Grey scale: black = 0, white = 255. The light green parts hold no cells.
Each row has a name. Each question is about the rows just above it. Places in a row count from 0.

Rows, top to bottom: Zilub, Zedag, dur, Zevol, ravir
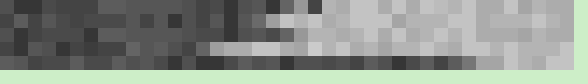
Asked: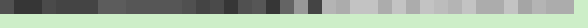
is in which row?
Zilub
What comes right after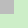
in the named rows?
[180]
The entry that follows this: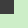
[68]

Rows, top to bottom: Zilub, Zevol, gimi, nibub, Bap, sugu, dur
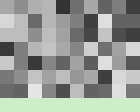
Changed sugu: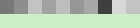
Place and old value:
9, [201]
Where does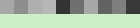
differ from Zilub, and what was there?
9, [64]
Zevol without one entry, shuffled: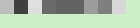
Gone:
[182]
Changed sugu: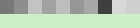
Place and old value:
9, [201]
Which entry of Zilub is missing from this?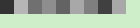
[175]
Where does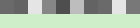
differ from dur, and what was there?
8, [222]
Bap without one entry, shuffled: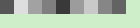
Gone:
[93]

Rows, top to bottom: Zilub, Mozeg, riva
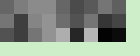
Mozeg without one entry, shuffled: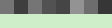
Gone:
[133]
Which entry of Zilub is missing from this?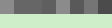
[125]
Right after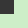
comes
[69]
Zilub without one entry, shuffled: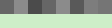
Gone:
[95]

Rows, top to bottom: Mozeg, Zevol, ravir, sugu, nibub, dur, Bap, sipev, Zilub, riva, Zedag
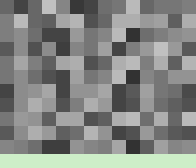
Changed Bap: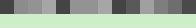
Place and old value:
11, [118]
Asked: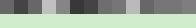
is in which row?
Mozeg

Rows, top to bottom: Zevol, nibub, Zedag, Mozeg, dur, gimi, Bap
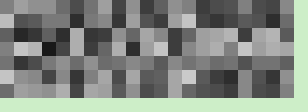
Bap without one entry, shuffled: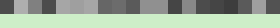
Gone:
[152]
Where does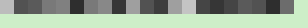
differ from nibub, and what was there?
4, [121]

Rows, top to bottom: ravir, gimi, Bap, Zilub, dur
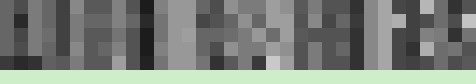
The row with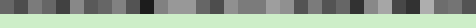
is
Zilub
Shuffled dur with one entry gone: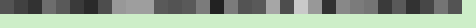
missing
[96]
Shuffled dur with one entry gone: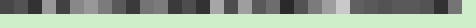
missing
[34]
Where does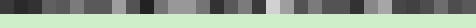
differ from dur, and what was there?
19, [201]

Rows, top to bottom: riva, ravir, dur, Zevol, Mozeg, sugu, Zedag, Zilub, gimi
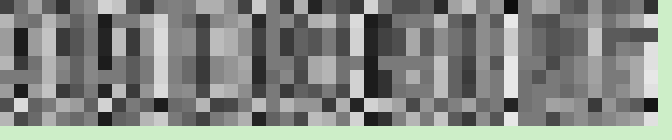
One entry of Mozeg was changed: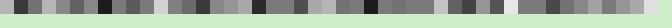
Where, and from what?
28, [122]
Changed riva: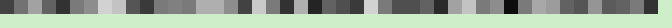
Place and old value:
35, [149]

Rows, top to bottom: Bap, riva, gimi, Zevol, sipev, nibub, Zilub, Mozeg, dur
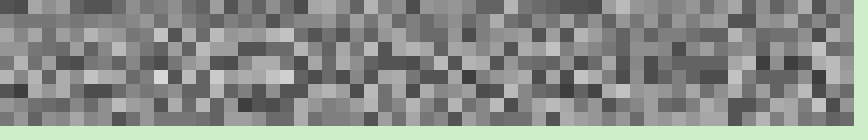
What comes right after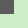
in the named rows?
[77]
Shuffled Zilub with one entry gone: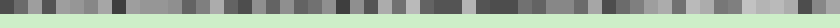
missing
[69]

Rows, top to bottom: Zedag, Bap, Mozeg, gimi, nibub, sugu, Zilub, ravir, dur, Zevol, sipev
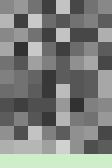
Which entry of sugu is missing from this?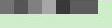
[100]
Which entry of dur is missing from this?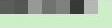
[121]
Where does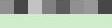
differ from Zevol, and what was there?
1, [79]
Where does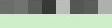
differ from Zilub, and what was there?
7, [167]

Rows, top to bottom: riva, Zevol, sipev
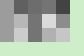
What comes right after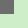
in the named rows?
[116]
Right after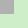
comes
[198]
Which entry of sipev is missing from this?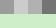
[198]

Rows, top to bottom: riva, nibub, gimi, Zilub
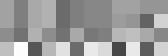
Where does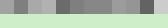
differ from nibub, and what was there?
11, [210]
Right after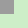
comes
[149]
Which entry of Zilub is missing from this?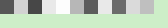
[225]
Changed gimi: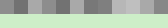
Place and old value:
2, [177]

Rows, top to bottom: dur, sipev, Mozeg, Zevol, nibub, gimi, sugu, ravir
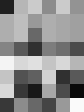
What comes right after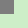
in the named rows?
[110]
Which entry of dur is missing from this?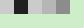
[147]
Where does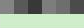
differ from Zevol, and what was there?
2, [48]
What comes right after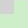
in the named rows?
[48]
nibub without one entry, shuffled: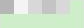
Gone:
[224]

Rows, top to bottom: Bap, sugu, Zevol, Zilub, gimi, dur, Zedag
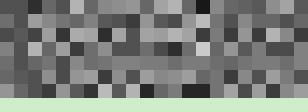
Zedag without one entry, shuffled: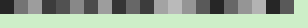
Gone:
[123]
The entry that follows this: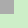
[163]
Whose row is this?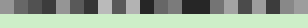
Zedag
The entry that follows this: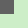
[89]
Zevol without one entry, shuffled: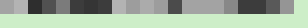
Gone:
[67]
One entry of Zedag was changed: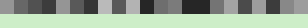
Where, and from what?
11, [103]
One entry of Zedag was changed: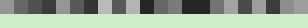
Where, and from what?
20, [136]

